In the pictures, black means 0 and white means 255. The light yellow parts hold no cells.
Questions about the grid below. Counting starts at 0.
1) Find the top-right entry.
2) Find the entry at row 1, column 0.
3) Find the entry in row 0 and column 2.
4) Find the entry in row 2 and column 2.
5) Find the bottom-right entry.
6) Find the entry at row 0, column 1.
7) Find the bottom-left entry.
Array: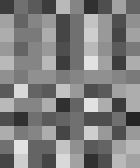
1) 100
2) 162
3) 90
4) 122
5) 162
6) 112
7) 69

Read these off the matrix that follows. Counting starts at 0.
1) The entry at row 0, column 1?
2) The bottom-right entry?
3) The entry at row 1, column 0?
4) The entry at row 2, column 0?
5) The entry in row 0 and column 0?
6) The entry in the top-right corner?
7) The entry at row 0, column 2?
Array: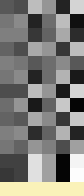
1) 77
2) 253
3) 118
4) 127
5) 88
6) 212
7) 189

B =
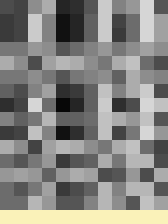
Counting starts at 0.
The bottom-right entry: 161
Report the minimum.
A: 7
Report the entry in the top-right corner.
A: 85
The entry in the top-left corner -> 76
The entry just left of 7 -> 108
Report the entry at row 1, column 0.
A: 58
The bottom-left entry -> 108
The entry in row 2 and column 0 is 58
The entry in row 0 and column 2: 141
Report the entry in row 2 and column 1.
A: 67
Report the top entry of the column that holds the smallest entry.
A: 37
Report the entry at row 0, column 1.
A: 67
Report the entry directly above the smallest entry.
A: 46
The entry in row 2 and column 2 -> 203

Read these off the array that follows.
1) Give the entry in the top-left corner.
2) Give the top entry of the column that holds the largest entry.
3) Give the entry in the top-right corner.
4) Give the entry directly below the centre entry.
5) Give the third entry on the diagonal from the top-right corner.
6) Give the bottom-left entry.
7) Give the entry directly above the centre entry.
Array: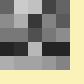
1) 100
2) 203
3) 100
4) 184
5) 80
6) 174
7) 56

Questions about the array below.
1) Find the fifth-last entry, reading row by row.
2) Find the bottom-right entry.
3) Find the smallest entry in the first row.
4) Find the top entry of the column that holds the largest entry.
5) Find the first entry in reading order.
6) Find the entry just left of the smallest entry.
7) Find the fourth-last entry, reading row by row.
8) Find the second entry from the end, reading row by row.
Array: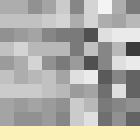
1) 203
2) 99
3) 122
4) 244
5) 173
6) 184
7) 223
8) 145

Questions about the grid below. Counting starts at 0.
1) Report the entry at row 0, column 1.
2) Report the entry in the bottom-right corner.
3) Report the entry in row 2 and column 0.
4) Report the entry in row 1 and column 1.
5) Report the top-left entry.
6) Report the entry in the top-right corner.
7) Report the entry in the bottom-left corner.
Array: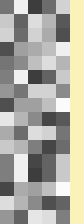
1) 240
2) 126
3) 210
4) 99
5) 117
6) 210
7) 150

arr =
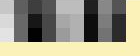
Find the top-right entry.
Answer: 84
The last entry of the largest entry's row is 43
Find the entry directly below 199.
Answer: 217
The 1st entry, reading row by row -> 199
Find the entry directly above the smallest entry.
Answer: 23
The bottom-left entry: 227
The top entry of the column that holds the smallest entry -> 62

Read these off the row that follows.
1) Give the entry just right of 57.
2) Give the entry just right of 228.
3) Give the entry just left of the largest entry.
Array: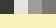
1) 228
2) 157
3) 57

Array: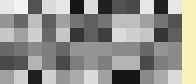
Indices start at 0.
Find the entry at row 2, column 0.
198
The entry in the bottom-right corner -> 219
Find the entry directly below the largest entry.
104
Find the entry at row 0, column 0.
231
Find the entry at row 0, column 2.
82
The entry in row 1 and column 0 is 148
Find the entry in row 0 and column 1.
242
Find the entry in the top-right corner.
231
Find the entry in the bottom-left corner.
160
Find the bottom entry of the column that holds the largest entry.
207
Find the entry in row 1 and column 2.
189
